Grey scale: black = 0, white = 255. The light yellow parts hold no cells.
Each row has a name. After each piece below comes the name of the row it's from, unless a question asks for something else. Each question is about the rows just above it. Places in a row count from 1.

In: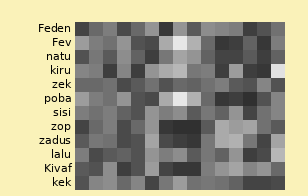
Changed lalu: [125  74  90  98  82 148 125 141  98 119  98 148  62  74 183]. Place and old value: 9, [90]
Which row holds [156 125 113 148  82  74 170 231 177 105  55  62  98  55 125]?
Fev
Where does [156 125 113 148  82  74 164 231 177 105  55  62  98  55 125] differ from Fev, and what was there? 7, [170]
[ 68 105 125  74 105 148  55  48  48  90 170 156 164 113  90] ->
zop

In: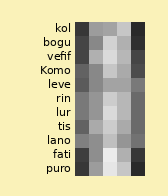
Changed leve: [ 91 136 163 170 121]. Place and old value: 4, [163]
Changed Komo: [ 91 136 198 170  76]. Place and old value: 1, [98]
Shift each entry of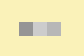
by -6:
[143 198 177]
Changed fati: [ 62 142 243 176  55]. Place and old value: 3, [236]
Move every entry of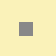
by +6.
[142]
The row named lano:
[128 142 191 149 114]

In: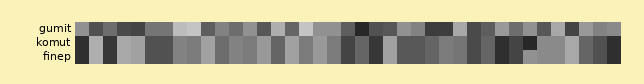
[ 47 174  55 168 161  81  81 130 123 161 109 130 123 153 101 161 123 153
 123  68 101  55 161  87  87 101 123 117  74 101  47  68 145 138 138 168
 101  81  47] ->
finep
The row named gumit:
[145  81 109  74  68 117 117 188 196  94 130 109 145  87 174 101 196 145
 145  94  39  81  87 145 130  61  61 168  74  94 153 109 145  87 168  68
 153 130 138]

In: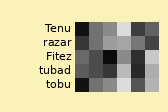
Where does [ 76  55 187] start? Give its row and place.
tubad, 2
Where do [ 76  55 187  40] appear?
tubad
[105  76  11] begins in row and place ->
Fitez, 1
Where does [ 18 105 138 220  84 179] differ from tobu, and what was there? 2, [113]

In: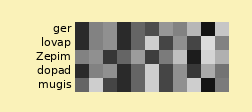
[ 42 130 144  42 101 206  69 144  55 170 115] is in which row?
dopad
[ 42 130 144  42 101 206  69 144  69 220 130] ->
lovap
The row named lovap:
[ 42 130 144  42 101 206  69 144  69 220 130]
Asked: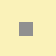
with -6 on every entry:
[138]
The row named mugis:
[101 206  69  42 101 206  69 144 206  20 123]
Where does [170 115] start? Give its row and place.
dopad, 10

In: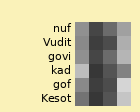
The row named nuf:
[144  70 107 160]
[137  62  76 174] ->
Vudit
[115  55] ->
Kesot
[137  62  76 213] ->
gof

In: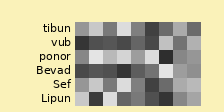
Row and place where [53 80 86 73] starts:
vub, 1
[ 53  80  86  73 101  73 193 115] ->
vub

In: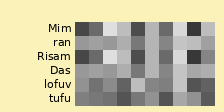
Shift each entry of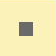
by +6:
[112]
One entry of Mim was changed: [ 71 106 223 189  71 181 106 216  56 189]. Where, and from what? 5, [77]

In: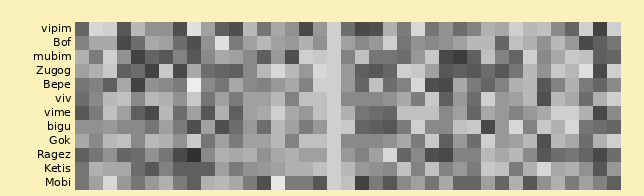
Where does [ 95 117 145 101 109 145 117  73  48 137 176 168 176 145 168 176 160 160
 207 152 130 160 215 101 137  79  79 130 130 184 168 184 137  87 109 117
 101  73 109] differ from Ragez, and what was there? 27, [73]
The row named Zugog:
[160 176 200  95 109  66 200  73 168 109 101  95 137 184 215 184 152 215
 207 152  95  87 101 207 200 160  87  95  87 109  87 117 184 145 200 184
 223  73 207]

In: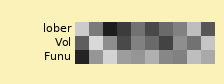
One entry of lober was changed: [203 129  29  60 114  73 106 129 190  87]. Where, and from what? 2, [122]
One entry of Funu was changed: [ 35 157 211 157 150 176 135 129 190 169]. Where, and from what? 2, [150]
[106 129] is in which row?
lober
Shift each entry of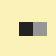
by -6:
[ 29 144]
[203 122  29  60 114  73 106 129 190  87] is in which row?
lober

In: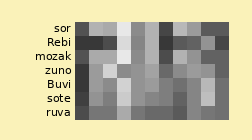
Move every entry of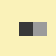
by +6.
[ 62 161]
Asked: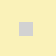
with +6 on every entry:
[216]
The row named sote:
[ 64 147 126 203 147 133 126  98 133 190 112]
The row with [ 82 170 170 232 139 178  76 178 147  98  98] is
mozak
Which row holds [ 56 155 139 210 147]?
Buvi

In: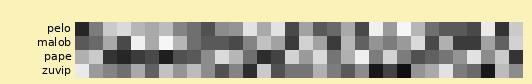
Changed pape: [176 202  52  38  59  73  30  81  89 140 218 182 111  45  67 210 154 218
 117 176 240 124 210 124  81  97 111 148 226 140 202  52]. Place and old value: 27, [117]
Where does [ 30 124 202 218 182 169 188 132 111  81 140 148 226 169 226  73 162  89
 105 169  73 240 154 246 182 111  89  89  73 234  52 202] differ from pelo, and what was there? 1, [38]
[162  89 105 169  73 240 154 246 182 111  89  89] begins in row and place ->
pelo, 17
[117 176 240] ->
pape
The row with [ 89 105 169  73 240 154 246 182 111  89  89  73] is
pelo

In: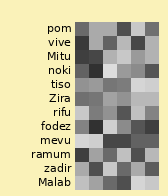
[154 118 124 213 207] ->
tiso
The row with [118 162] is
Zira
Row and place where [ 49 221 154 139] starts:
noki, 2
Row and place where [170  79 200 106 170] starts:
zadir, 1

